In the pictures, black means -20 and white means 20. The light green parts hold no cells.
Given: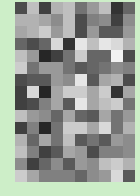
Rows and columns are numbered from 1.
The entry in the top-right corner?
-4
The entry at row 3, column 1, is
6
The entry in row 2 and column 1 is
8
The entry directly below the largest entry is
2
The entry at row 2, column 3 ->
6
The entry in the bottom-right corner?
-6
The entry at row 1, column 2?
10
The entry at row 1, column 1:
-8
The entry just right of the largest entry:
-8
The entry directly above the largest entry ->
14
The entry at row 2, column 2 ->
8
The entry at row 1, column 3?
-10
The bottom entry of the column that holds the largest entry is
14
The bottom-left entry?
12
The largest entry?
18
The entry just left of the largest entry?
-4
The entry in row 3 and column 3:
12

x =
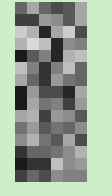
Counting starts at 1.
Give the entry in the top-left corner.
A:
-4
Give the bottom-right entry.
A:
0
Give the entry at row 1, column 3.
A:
-4
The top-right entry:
6
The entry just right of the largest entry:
10
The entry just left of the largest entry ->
8
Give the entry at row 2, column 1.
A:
-10
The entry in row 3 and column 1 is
12
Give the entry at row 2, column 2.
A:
-10
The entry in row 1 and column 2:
6
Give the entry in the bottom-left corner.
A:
-10
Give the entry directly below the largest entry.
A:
-6
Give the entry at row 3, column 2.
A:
8

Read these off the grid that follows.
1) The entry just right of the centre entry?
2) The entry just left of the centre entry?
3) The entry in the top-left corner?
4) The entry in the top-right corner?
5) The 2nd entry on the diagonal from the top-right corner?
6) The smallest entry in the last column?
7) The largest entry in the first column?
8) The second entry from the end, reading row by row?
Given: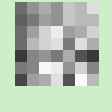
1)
-1
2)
13
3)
-3
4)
15
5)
9
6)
-11
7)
-1
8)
19

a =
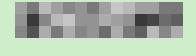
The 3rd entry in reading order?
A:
9
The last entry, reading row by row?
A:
7
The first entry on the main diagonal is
5
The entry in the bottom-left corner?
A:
1
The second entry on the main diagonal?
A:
-11
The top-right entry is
-1
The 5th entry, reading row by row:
1
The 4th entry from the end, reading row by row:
-5
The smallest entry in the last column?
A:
-5
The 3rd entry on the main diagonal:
7
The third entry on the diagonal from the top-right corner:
9
